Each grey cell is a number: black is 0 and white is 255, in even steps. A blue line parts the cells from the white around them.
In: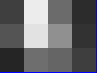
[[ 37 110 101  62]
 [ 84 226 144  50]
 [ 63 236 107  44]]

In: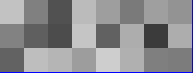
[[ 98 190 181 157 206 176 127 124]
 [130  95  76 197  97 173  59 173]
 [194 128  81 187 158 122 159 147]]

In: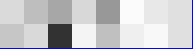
[[198 217  50 244 192 239 248 224]
 [218 190 167 216 152 251 232 224]]

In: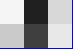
[[202  63 232]
 [245  32 216]]

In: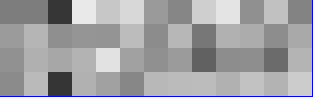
[[139 186  53 177 161 135 184 187 188 177 194 179 204]
 [145 176 167 179 226 161 144 155  97 141 142 107 180]
 [155 181 143 149 148 188 140 183 119 177 172 141 169]
 [125 125  54 233 199 216 154 134 207 228 144 193 131]]

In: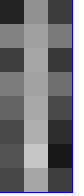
[[ 70 166  62]
 [ 84 199  23]
 [ 73 175  45]
 [100 169  72]
 [124 162 111]
 [ 63 166  56]
 [130 160 121]
 [ 34 145  60]]
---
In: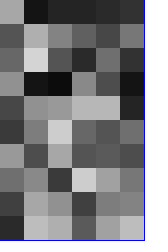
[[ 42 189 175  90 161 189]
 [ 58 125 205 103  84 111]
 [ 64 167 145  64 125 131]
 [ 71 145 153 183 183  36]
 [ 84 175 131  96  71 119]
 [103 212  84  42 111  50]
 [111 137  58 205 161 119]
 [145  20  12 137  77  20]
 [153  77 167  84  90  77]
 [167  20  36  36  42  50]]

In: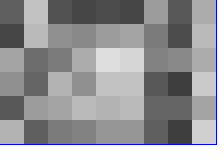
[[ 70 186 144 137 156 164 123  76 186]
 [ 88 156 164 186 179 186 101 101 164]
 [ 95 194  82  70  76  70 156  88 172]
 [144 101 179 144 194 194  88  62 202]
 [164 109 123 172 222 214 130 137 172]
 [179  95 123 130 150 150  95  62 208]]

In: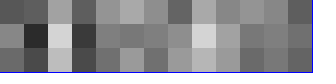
[[ 87  94 162  94 148 169 142 100 169 135 148 135  94]
 [106  74 189  74 112 154 112 154 182 154 106 120 100]
 [135  43 212  58 127 120 127 142 212 162 120 127 112]]

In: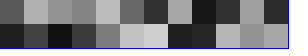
[[ 31  66  17  58 125 194 206  31  38 182 146 168]
 [ 88 176 146 132 188 104  50 168  23  50 160  44]]

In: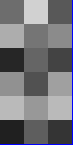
[[ 32  94  52]
 [ 38 101  67]
 [109 209  88]
 [145  81 160]
 [173 117 139]
 [186 152 186]]

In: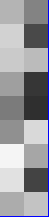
[[123  47]
 [144 217]
 [159  54]
 [172 195]
 [180 131]
 [202 187]
 [210  73]
 [225  67]
 [245 166]]

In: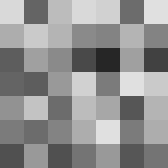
[[ 80 153  80 116 153  86 116]
 [ 93 160 138  73  38 160  65]
 [100  93 153 209 123 224 202]
 [123 108 131 173 224 123 173]
 [146 195 108 188 167  86 180]
 [173 202 180 138 131 180 131]
 [217 100 188 217 209 108 224]]
